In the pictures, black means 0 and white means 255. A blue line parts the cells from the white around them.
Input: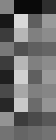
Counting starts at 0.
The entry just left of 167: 74
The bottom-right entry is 115
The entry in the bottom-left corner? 115
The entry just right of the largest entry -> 95
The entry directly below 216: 182
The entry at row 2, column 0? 60
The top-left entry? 134
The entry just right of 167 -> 128
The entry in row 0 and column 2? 9
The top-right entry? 46
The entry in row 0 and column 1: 9

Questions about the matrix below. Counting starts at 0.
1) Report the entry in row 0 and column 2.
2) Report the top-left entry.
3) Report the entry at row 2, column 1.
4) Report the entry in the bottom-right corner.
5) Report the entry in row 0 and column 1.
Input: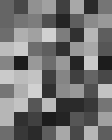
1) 145
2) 101
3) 175
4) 94
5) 72

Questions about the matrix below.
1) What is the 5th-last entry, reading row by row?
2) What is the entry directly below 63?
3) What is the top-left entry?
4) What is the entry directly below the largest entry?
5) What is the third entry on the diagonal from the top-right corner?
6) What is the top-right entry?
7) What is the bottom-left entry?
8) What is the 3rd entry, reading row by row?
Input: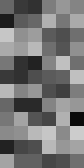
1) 97
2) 164
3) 103
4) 164
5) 91
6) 132
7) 164
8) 49

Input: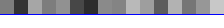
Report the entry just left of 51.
125
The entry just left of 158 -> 185
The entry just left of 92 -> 158
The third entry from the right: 118
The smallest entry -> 44

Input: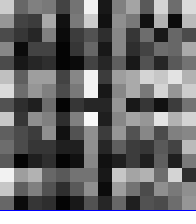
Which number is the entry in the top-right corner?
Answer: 219
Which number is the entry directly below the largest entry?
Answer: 143
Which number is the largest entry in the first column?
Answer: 242
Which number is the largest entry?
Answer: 248
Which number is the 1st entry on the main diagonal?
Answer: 205
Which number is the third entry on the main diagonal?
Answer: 38
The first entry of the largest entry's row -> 199
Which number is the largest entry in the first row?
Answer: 242
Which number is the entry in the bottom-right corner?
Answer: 150
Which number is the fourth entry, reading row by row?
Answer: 121
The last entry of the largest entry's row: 212
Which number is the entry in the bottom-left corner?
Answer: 103
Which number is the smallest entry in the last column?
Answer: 46
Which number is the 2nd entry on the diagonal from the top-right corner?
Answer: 11
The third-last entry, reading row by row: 75
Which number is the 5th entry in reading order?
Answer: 67
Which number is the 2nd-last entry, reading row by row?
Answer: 109
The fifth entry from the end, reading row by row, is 31
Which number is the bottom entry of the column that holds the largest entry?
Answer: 82
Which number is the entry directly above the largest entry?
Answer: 38

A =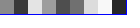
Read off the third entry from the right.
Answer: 220
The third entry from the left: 228
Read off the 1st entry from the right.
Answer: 39

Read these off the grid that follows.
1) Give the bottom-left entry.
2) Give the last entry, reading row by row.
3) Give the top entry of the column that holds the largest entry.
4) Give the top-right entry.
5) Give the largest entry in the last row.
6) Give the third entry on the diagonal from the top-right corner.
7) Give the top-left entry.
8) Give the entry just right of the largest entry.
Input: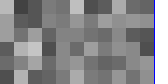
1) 79
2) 144
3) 85
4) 100
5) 179
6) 137
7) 185
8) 79

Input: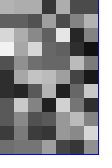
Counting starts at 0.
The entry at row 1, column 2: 81
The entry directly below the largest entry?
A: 81
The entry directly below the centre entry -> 179
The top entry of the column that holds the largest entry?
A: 179
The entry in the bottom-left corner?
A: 111
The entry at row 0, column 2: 173
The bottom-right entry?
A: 144
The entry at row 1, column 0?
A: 96
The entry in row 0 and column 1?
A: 173
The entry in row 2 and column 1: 173
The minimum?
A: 17
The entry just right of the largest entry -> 167
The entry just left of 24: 68
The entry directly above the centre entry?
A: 103
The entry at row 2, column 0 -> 215

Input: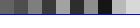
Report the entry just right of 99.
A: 78
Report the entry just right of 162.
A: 45

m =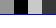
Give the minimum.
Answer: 0
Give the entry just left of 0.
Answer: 149

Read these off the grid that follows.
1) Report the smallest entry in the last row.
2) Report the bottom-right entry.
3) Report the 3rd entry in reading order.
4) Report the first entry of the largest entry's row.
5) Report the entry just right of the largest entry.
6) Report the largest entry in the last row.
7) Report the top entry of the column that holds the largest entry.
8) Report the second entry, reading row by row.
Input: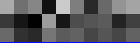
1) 41
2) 98
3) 134
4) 170
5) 126
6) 118
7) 203
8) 112

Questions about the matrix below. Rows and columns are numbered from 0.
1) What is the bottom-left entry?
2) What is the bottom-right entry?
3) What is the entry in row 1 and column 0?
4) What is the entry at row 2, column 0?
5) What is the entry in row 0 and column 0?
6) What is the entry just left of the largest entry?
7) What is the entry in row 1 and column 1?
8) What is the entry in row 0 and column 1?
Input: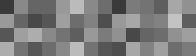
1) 173
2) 123
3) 153
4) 86
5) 58
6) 130
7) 101
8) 137

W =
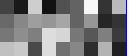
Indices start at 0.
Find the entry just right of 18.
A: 81
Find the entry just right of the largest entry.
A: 52
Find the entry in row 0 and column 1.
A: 25
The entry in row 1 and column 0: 105
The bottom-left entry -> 192
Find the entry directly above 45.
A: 87
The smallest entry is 18
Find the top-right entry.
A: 186
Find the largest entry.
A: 247
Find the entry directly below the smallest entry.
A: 150
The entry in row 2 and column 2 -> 127

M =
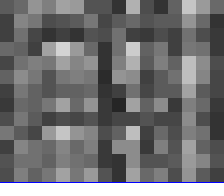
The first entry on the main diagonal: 91
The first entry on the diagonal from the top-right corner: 105
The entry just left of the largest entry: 162
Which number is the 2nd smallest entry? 43
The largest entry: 211
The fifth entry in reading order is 162
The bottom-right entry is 64
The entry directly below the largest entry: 162
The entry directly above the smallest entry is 64
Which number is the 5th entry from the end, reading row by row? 127
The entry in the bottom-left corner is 77
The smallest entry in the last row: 51
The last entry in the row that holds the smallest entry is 57
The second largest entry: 204
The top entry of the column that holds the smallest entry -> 51
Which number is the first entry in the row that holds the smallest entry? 57
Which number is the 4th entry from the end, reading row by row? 77
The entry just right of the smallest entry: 162
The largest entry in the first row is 197
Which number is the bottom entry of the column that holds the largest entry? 162
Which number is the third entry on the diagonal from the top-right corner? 113
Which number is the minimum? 37
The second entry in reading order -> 105
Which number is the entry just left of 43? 119
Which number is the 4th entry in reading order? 127

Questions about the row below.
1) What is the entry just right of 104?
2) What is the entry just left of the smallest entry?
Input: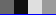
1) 15
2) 104
